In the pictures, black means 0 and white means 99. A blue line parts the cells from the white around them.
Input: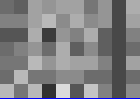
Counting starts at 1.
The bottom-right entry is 54
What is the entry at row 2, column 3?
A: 63
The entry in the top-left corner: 42
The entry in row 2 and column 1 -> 50
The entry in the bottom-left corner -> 72
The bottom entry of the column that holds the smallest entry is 19
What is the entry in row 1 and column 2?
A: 37
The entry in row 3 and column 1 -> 33
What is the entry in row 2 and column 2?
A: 50
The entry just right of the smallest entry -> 85
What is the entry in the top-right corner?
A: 67
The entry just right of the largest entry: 33
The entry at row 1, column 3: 63

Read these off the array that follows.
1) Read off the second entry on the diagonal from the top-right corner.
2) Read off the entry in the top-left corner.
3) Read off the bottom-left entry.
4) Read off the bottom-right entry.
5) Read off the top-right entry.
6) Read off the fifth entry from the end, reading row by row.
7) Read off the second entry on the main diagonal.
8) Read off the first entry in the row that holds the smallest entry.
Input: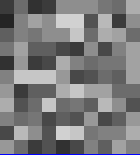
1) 23
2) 23
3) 59
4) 50
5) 67
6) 28
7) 50
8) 14

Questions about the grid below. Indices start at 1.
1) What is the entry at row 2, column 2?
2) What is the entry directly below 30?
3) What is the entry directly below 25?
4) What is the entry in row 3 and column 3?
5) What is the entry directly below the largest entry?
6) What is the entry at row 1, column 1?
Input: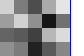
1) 81
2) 56
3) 13
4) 25
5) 44
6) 81

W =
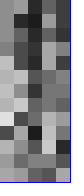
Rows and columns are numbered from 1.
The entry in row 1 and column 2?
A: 60
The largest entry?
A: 87
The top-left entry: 55
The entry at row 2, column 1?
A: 55
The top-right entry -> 24
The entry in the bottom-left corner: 65
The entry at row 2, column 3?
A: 11
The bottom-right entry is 65
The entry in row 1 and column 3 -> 16
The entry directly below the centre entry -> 38
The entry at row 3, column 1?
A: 55
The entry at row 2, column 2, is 16

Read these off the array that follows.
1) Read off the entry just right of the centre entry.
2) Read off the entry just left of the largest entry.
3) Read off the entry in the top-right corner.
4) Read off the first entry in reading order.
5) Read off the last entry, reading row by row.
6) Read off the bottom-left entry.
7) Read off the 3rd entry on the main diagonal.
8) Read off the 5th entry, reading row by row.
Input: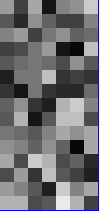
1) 69
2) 34
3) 79
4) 60
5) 25
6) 69
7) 25
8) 51

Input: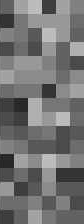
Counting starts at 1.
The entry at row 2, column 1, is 20
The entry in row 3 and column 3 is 34
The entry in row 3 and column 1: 50
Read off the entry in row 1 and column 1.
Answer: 38
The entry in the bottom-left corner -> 24
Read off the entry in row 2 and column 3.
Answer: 59
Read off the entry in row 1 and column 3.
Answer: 73
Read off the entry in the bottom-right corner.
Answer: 38
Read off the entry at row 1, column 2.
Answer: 63
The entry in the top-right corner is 50
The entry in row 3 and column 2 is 46

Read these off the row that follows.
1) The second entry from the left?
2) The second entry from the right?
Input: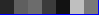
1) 37
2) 74

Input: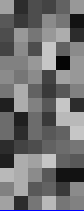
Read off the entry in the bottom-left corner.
63
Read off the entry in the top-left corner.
63
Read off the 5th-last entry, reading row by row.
17
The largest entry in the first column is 72
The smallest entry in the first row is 17
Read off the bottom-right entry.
50
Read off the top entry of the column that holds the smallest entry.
38
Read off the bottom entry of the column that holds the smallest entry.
46
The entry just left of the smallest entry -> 77
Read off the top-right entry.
59
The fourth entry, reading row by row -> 26
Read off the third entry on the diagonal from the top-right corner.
59
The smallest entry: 2
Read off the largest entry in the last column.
77
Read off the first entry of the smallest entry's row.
50
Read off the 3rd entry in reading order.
30
